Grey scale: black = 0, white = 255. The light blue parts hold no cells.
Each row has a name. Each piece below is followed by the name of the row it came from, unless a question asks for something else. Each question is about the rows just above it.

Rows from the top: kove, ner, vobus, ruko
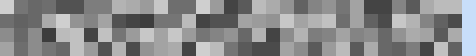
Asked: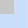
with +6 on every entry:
[205]
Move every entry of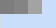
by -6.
[119 126 157]

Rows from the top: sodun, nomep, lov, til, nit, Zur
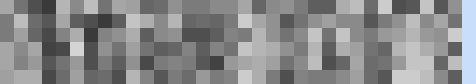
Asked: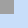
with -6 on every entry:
[154]
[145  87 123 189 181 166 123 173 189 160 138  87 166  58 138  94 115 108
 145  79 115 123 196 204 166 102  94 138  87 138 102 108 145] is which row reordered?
nomep
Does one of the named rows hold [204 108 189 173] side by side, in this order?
no
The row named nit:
[166 131 153  87 115 153  79 123  94 145  73 123 131 123  87  66 153 166
 173 160 115 138 189  79 102 166 108 115 153 196 196 102 189]
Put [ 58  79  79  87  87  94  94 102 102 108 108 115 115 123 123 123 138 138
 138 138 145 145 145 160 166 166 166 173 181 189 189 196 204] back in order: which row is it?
sodun

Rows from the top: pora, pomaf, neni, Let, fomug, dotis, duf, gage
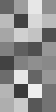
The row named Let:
[129  95  79 151]
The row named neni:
[166 208 195  79]
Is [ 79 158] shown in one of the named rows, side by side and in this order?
no
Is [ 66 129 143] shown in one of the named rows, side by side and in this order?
yes

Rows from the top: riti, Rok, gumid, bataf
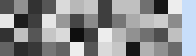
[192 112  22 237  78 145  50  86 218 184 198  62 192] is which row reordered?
riti
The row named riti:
[ 78 145  50  86 218 184 198  62 192 192 112  22 237]
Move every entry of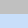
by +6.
[198 198]
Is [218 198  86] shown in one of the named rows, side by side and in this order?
no
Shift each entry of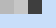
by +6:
[190 204  68]
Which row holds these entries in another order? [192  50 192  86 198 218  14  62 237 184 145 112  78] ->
gumid

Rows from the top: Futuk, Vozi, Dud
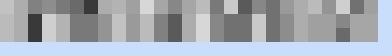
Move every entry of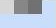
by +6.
[221 141 119]
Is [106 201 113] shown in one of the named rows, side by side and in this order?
no
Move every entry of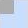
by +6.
[179]
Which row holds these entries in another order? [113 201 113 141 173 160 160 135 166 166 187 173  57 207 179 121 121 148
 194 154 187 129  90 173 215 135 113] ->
Vozi

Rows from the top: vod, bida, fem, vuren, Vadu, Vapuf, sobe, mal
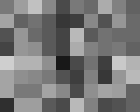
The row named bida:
[164  98 114  90  55  62 136  82 150 106]
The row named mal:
[ 47 158 158  90  74 185 129  74  82  98]
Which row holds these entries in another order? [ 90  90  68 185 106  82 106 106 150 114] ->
fem
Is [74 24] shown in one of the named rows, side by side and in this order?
no
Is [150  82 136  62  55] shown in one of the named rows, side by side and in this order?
no
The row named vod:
[121 158 193 136  74 121 106 172 129  98]

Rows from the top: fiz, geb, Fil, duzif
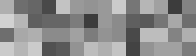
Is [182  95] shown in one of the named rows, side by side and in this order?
yes
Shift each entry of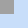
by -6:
[155]
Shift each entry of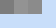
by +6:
[130 153 145]

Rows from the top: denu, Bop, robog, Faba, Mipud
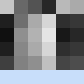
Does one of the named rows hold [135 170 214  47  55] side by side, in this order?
yes
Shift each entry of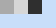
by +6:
[176 220  53]

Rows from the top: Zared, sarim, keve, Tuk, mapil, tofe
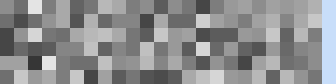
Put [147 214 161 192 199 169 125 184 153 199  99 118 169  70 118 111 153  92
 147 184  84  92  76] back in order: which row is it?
tofe
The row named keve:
[ 70 147 214 118 111 169 184 192 169 118  92 199 153 161  76  92  92 153
 147 199  99 184 125]
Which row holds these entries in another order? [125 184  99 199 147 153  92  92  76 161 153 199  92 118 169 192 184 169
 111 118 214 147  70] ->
keve
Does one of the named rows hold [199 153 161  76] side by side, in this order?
yes
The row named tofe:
[111 199 153 169 125 199  70 161  92 118  84  76  92 169 192 214 153 147
 184  99 184 147 118]

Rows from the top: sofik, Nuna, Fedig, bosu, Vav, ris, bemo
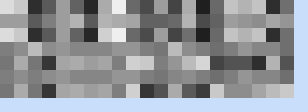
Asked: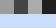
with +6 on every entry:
[163  74 177  37]
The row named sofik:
[220 201  46  90 157  98  39 171 239 105  75 157  68 171  31 105 195 179
 195  46 111]
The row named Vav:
[118 171 118  54 165 171 157 165 126 208 201 126 149 187 214  68  83  83
  46 179  83]
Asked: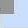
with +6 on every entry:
[155]
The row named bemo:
[118 171 118  54 165 171 157 165 126 208  54  83 171  90  60 201 141 141
 165 187 201]

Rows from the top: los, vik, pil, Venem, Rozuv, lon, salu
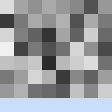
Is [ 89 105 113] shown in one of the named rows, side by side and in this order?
no
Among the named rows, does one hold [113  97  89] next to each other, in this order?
no
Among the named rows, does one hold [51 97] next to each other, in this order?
no

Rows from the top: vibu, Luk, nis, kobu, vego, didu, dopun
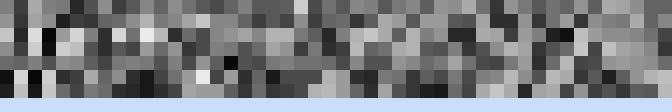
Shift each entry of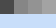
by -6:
[ 68 128 141 157]
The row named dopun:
[ 31 190  24 197 107  68 120 107  46  39  24  46  68 163 155 155  94  54
 107  54  62  74 178 184 155 100  46 163  82  54  31  24 107  68 170 197
 170  39 163 170  68 147  62  82  54  94  88 184]
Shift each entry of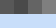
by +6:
[ 94  80 106 133]
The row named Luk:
[147  54 163 141  31  62  54 100 107 141 178 120 134 163 197 134 134 100
  62  88  68 141  62 100 107  54  94 170 155  88 155 155  88  82 163  46
  46 147  54 113 155  54 141 127 120 170 100 134]
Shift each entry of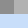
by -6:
[135 172]
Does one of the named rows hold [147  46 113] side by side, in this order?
no
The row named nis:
[197  39 220   8 155 212 127  46 212 113 234 184  46 107  74 134 147 163
 134 178 178 120  94  39 127 178 197 170  94 178 127 147  39  39 170 163
  62 155 127  31  16 190 155 141 141 134 113  68]

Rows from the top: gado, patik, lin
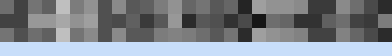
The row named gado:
[110  66 116  96 191 124 146  80 138  88  96 124 146 102 116  88 102  36
 159 146 146 138  58  58 138 110  74  43]
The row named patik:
[ 66  66 152 152 167 146 159  80  74  96  58  88 152  43  88  80  50  74
  22 110 102  50  50  96 110  66  58 124]

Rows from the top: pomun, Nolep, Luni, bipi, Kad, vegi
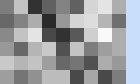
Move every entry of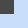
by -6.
[67]
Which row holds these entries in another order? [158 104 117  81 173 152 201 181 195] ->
Kad
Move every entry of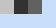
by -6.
[189  44  91]
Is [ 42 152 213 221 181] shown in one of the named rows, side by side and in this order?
yes

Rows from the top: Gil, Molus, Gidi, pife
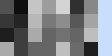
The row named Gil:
[ 81  15 197 156 212  48 135]
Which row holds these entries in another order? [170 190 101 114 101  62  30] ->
Gidi

